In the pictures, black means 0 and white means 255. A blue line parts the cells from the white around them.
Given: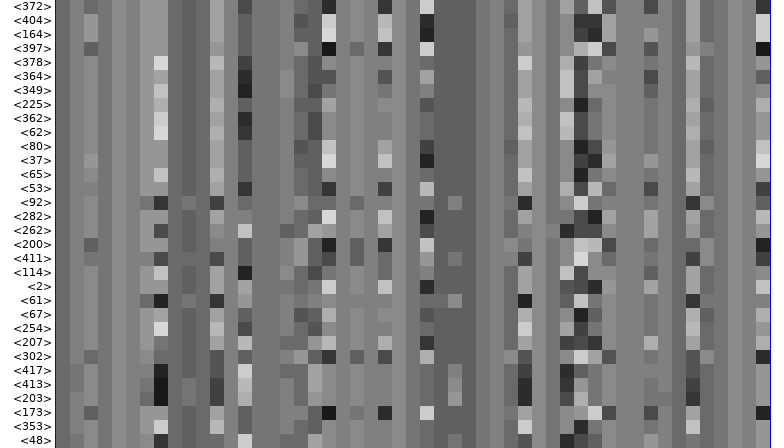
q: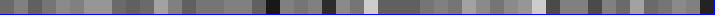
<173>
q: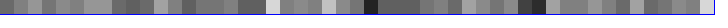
<37>
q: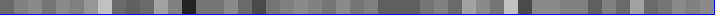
<349>
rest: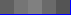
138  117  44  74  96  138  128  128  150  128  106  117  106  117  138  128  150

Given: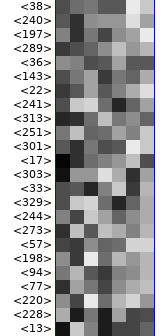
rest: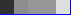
162
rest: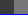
100  172
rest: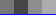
191
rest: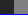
200  58  182
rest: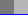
88  58  129  141  182
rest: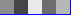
211  150

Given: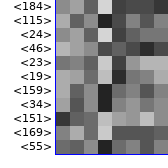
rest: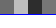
130  172
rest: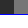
130  172

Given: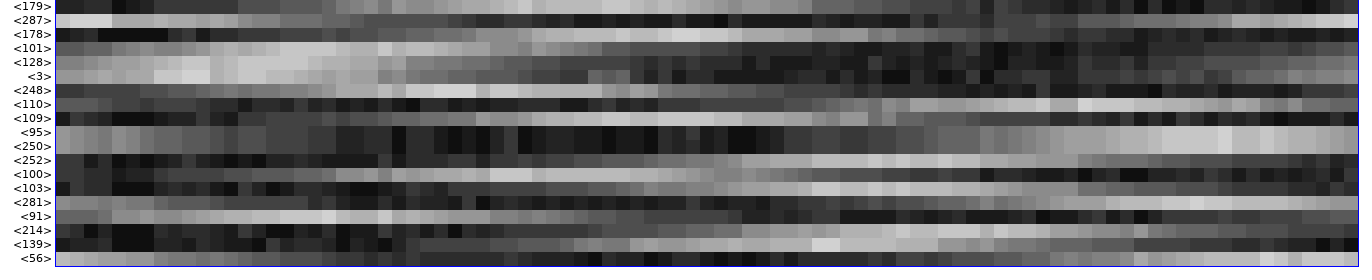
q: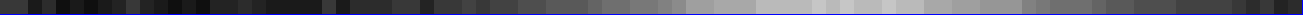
<252>
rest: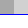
198  198  198  186  186  177  177  168  159  150  168  159  129  120  139  111  111  100  100
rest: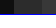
56  35  35  56  56  56  66  56  66  78  66  78  56  66  89  100  100  111  129  120  129  129  139

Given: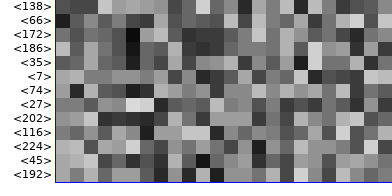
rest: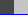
157  167  157  146  71  103  208  103  137  41  167  125  187  41  187  125  59  81  91  137
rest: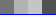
103
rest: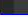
91  167  71  125  103  197  41  81  71  59  197  187

